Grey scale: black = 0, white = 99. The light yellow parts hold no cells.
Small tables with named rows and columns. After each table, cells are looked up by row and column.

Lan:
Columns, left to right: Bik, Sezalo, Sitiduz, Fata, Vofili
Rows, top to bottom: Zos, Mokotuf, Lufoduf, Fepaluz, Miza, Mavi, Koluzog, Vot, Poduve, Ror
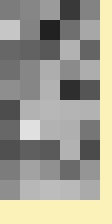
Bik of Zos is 48
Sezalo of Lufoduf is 38
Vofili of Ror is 66
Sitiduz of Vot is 35
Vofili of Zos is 51
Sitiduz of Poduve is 56
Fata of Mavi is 70
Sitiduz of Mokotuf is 13
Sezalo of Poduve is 63
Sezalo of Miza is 52
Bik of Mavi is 30
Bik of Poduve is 48
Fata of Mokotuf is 43
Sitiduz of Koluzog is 69
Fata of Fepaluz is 54
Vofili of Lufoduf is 39
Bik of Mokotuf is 77
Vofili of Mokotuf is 65
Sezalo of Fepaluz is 52

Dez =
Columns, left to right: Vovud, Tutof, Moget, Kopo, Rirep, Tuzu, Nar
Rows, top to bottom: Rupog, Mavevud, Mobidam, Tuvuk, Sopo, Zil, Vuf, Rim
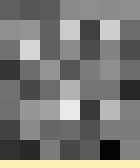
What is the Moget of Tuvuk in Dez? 57
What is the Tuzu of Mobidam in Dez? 51
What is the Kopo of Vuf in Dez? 41
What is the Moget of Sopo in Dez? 42
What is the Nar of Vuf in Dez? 48
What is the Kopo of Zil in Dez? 90
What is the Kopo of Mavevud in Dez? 79
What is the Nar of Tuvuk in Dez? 42
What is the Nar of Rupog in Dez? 55
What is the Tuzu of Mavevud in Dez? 80
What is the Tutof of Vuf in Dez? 53
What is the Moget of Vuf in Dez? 40
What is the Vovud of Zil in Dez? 43
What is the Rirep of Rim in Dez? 35
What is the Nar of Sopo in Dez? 15
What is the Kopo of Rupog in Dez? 53
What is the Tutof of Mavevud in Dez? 57
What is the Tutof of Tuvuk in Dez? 42
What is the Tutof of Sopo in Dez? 28
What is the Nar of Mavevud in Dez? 42

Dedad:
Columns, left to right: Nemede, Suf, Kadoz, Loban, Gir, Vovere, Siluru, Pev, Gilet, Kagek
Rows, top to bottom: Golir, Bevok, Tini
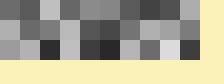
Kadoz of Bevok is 48
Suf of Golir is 35
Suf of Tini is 69
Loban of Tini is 74
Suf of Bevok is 41
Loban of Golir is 40
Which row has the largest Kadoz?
Golir

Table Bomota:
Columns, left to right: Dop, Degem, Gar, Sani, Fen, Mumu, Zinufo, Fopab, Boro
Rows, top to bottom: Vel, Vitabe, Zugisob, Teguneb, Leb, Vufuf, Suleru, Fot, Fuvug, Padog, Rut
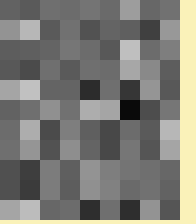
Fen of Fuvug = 57
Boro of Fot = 64
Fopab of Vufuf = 30
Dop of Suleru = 42
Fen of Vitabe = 32
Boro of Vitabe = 59
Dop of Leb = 64
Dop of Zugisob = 36
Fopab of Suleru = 35
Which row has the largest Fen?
Vufuf

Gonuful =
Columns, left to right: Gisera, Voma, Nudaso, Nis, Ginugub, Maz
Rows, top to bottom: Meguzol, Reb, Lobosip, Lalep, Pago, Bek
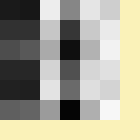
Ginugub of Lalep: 83
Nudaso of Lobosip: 66
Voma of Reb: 19
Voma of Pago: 12
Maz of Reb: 91
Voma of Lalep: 15
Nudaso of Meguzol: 92
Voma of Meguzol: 9
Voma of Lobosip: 34
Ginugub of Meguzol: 89
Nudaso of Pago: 88
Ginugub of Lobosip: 69
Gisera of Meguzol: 10
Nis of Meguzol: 52
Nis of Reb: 21
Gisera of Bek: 37
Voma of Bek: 39
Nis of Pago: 41
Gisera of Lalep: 15
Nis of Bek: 2
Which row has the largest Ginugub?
Meguzol

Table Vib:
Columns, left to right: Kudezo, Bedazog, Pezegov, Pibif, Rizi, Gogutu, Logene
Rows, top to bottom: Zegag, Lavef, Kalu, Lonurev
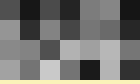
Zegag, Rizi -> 48
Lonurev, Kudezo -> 63
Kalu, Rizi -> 62
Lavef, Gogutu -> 41
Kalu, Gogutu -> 71
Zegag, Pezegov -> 29
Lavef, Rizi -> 46
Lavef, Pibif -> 27
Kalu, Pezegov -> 31
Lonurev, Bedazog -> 45
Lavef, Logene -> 15
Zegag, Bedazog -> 9
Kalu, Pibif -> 69
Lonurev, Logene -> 19
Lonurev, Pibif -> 45
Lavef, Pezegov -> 51
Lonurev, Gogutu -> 70
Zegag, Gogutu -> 52
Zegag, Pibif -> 14
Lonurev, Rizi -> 10
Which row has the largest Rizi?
Kalu

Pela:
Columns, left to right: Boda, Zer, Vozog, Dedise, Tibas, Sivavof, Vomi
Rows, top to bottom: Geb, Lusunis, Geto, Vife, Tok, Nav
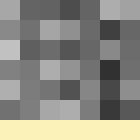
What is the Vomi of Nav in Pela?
34
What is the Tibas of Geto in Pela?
40
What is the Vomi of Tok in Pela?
55
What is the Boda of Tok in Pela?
68
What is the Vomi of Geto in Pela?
42
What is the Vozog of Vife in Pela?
67
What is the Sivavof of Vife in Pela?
19

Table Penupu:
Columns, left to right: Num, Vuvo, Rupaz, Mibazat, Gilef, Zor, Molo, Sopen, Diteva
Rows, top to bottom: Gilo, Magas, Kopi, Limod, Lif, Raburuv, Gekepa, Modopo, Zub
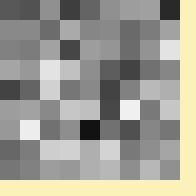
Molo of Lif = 50
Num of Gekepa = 59
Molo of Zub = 55
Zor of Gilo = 56
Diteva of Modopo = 64
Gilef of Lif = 53
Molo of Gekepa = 31
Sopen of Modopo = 55
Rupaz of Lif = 81
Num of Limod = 64
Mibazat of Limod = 75
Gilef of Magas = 52
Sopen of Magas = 48
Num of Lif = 26
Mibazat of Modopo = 81
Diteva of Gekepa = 46
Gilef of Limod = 55
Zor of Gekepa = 44
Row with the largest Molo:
Raburuv

